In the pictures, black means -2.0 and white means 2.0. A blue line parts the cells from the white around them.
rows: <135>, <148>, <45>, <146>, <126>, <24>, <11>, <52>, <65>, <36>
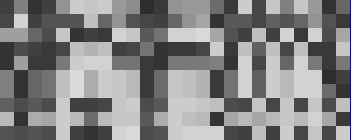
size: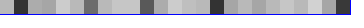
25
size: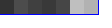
7
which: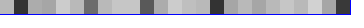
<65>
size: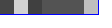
7
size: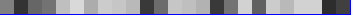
25
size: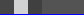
6

